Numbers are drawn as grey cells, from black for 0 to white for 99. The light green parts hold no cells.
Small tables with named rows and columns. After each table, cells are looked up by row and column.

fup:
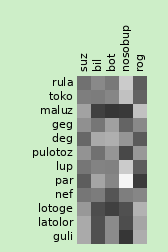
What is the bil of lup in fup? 51
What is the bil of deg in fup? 66
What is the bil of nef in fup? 48
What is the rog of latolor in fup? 64
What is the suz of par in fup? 36
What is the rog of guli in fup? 67
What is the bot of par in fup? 52
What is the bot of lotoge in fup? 25
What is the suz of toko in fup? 49
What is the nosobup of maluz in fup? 22
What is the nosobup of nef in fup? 49
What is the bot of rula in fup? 47
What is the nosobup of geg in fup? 39
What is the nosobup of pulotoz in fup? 28
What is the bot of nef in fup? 33
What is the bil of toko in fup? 48

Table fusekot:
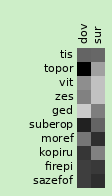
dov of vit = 55
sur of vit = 75
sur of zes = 75
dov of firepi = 24
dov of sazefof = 24
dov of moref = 46
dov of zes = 50
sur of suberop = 39
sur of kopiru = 50
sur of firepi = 22
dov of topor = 0
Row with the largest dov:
ged

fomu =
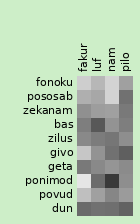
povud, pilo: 60
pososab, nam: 82
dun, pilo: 38
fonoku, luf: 71
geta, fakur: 47
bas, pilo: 49
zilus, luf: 48
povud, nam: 52
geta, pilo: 54
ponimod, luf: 42
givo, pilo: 37
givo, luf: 57
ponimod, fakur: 89
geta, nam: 58
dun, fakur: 41
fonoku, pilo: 62

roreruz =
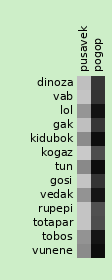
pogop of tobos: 8
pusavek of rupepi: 76
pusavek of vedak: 57
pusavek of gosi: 76
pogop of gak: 21
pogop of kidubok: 5
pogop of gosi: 20
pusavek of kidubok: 54
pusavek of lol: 58
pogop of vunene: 5
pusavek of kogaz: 78
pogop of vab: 20
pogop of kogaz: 30
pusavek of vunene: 54

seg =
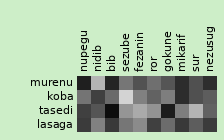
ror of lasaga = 25
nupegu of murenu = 12
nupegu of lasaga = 23
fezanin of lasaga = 54
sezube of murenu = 46
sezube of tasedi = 58
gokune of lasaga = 42
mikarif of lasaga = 22
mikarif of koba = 17
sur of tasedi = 70
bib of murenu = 14
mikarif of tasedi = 49
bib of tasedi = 5
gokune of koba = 49
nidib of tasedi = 33
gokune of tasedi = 11
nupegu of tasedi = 25
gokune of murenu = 33
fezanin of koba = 50

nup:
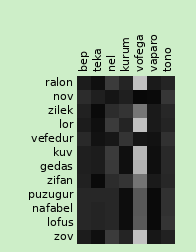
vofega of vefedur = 8
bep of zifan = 13
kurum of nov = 12
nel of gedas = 22
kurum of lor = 14
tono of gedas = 16
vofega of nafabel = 34
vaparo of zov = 9
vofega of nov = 3
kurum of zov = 14
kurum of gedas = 6
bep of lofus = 15
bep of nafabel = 15

